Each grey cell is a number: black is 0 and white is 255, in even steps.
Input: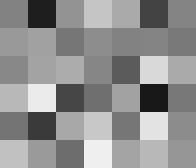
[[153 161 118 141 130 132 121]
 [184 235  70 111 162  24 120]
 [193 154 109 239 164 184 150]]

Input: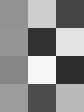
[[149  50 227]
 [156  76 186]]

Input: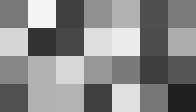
[[214  50  71 222 235  77 172]
 [ 80 177 180  63 224 118  31]]

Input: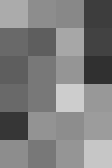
[[105  94 167  66]
 [105 120 205 152]
 [141 120 149 198]]

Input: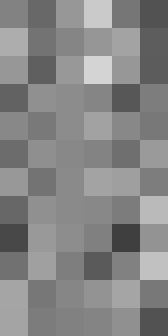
[[173 115 133 150 163  93]
 [ 98 144 140 133  87 125]
 [108 143 136 131 111 154]
 [103 144 138 136 124 186]
 [113 160 126  90 129 193]
 [164 124 129 132 144  82]]

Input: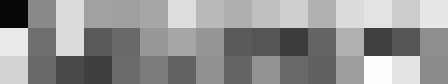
[[234 110 220  89 105 152 166 150  90  85  60 100 176  64  85 142]]

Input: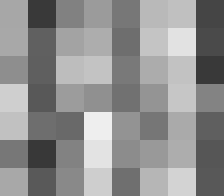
[[168  96 163 173 110 196 226  74]
 [207  88 156 144 113 148 198 131]
 [119  56 130 227 140 153 173  86]]

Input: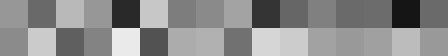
[[139 203  95 131 234  82 172 177 113 214 204 162 153 160 188 153]]

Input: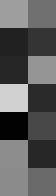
[[ 33  52]
 [209  42]
 [141  39]]
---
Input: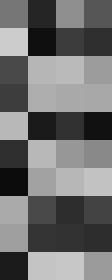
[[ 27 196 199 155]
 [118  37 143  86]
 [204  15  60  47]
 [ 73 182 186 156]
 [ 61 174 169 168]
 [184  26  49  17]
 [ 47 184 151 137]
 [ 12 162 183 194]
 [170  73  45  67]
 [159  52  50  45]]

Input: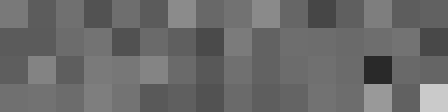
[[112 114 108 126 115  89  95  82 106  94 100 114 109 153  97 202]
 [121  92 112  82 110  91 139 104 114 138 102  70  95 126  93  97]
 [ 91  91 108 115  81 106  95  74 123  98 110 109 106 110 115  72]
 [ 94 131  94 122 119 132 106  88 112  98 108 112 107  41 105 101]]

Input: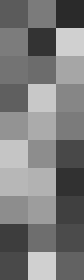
[[ 73 208  98]
 [ 91 123  42]
 [124  51 208]
 [115 108 166]
 [ 95 200 134]
 [147 171 123]
 [197 141  72]
 [183 178  49]
 [141 157  64]
 [ 61 110  75]]

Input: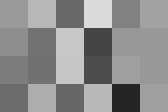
[[108 173 102 184  37 160]
 [154 183 104 218 129 162]
 [142 114 199  68 151 152]
 [125 113 198  76 159 152]]

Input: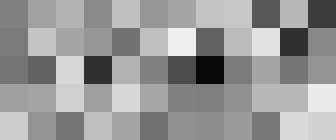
[[203 147 116 191 165 113 144 141 154 120 218 210]
 [127 160 179 137 192 150 165 194 199  88 183  60]
 [121 197 165 151 114 191 240  98 187 226  49 136]
 [116  98 215  48 178 130  76   7 122 166 119 148]
 [159 163 208 159 216 167 129 126 145 185 184 236]]

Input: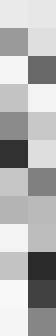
[[245 134]
 [234 231]
 [154 223]
 [245 104]
 [196 243]
 [139 200]
 [ 49 222]
 [198 128]
 [180 186]
 [243 188]
 [196  42]
 [248  65]]

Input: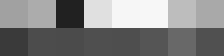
[[ 58  76  75  79  78  85 104  80]
 [161 172  33 224 246 247 189 169]]
